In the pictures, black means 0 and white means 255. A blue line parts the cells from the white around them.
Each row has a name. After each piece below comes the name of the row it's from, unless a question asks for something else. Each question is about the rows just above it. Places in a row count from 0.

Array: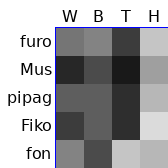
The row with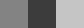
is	furo
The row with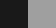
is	Mus
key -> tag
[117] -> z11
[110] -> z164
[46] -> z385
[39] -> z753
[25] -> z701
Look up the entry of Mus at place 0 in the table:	z753

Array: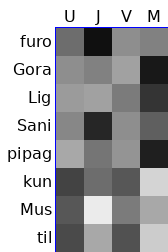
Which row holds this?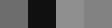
furo
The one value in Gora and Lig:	[161]
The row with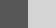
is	kun
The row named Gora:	[142 129 161  24]

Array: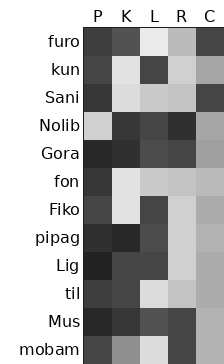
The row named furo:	[ 62  82 234 187  69]
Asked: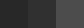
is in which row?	Gora
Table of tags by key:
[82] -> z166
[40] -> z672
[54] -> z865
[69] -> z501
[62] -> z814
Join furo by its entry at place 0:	z814
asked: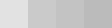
fon
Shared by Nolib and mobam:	[69]
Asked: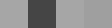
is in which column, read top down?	C

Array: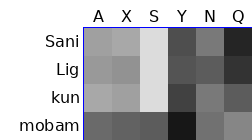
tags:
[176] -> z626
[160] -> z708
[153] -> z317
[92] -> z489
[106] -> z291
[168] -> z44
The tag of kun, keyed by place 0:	z44
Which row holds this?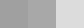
Sani
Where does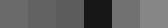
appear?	mobam

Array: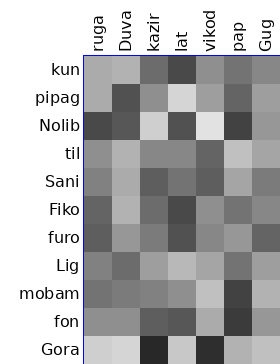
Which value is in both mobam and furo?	[123]
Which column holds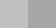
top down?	pap
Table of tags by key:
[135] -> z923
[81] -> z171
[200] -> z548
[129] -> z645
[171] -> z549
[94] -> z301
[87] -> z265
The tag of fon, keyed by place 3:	z265
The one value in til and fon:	[143]
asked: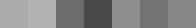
kun

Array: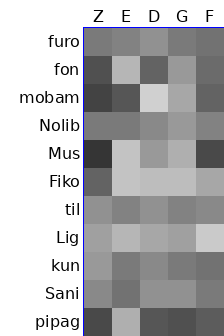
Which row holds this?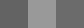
fon
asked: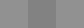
til
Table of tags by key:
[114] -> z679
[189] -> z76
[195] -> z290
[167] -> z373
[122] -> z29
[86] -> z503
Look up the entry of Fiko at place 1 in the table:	z290
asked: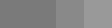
Nolib
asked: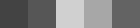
mobam
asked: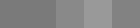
Nolib
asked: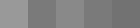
kun

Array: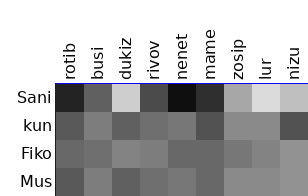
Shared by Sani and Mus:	[96]
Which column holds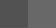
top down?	mame

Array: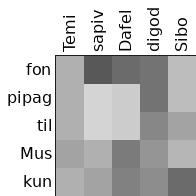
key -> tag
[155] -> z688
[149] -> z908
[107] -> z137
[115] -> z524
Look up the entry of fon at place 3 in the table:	z524
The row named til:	[176 212 204 135 163]
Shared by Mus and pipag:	[176]
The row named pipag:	[176 212 204 115 189]
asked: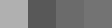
fon
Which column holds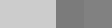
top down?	Dafel

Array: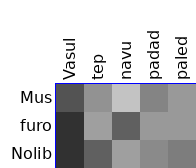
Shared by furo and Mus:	[153]
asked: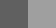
Nolib
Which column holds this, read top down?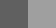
navu
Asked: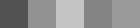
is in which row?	Mus

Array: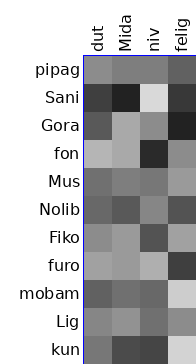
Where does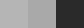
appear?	fon
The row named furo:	[161 154 175  63]
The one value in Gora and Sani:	[34]

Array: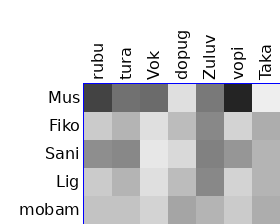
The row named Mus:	[ 67 113 107 223 121  36 238]
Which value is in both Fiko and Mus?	[223]

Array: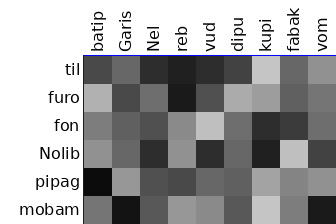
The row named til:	[ 73 103  45  32  45  66 197 103 145]
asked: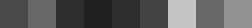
til
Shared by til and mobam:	[197]
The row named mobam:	[117  19  88 151 138  88 197 125  26]
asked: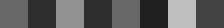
Nolib

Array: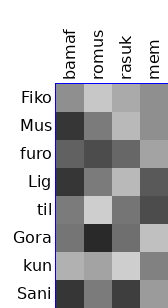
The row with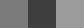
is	Sani
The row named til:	[123 206 117  76]
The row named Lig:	[ 54 123 185  89]
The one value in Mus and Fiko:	[143]
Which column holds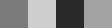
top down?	romus

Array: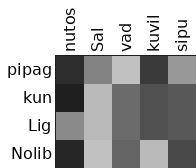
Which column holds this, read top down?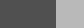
kuvil
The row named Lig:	[138 185 107  80  88]
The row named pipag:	[ 45 130 193  58 152]
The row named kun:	[ 31 185 107  80  88]
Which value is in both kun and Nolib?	[185]

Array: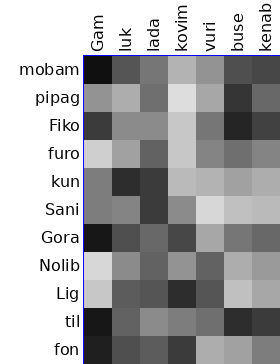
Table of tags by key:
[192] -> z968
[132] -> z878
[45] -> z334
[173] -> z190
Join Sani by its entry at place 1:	z878
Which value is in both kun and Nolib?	[173]
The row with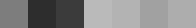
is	kun
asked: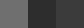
til
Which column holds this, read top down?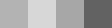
vuri

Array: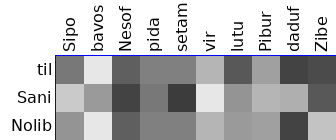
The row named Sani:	[202 154  67 120  60 231 148 181 175  88]
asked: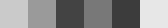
Sani
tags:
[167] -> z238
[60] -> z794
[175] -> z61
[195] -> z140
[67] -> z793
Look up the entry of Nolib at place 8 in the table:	z793
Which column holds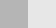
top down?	vir
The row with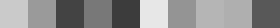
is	Sani
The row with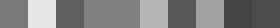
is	til

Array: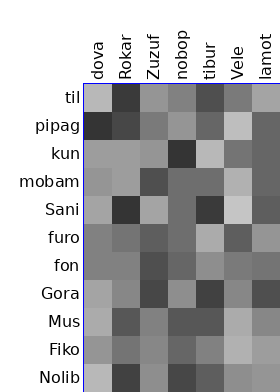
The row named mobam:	[149 157  79 110 110 177 102]
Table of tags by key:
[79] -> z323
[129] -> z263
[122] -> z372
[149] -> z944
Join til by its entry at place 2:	z944
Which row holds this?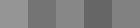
Fiko

